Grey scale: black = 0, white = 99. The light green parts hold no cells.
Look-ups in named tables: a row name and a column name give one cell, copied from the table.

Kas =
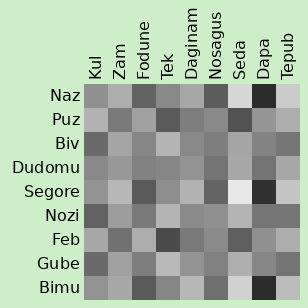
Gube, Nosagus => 50
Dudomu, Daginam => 57
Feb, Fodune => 67
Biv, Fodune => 52
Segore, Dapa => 19
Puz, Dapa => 58
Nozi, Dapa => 46
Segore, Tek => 55

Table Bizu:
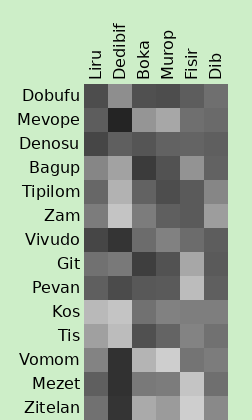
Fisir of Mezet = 76
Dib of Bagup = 38
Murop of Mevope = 65
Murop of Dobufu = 30
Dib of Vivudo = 36
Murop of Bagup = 32
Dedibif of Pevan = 29
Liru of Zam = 48

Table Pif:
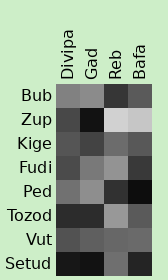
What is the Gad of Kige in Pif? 26
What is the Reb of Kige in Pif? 42
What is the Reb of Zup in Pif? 81
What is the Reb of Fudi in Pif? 57
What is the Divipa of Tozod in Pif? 17
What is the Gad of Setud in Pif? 7
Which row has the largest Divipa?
Bub

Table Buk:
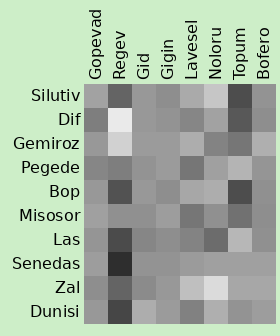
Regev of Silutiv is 39
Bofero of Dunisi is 61
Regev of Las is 29
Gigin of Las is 55
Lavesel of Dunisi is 50
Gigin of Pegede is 60
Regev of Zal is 39
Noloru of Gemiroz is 51
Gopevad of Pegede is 52
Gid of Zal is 54
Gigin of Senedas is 57
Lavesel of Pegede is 46
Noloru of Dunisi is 68
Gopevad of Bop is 59
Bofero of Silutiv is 57
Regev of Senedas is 18
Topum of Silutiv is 30
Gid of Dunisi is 67
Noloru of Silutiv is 77
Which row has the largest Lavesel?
Zal

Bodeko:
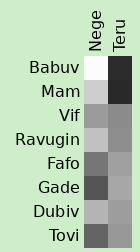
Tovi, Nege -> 39
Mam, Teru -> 16
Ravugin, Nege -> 75
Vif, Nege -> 60
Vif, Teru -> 54
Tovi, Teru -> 59
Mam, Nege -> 80
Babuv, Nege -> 98
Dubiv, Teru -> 61
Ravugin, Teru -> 55
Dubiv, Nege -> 70
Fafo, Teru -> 62
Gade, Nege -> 33
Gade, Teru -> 65
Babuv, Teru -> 17
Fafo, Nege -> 46

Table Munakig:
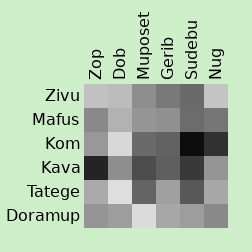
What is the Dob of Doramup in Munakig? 61
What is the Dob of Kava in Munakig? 55
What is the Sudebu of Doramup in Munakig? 61
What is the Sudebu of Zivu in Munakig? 41
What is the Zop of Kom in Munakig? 59
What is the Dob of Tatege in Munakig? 86
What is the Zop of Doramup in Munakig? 58
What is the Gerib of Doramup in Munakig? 65
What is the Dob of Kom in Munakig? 84
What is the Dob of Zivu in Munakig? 73
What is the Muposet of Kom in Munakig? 41
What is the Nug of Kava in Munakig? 58
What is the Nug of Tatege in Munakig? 65
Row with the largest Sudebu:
Doramup

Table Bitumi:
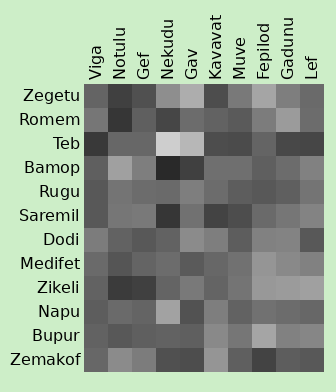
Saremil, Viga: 34
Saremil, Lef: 51
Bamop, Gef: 49
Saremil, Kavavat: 26
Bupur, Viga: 38
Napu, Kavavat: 49
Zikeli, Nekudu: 39
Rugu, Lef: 45
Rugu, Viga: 34
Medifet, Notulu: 33
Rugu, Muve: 36
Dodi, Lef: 34

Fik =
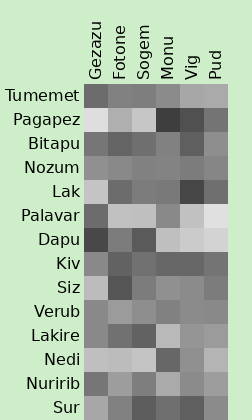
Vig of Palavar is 75
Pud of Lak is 43
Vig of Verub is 54
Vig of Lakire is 58
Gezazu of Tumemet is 42
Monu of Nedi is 40

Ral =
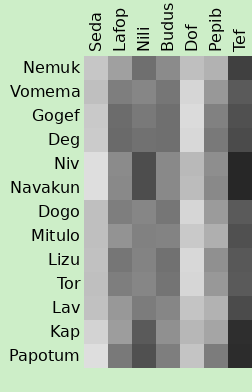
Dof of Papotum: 76
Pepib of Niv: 55
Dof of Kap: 71
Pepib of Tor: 59
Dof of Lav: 76
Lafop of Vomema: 49
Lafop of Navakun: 53
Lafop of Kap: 61
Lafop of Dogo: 49
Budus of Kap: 56
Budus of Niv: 53
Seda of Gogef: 78
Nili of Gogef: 47
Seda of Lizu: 75
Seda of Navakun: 86

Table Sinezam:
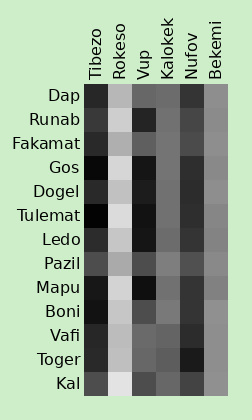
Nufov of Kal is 26
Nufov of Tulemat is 18
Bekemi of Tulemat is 52
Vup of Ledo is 8
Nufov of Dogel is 17
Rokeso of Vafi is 73
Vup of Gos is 8
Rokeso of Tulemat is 85
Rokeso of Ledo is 77
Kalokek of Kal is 40
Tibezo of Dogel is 16
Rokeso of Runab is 80
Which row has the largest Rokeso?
Kal

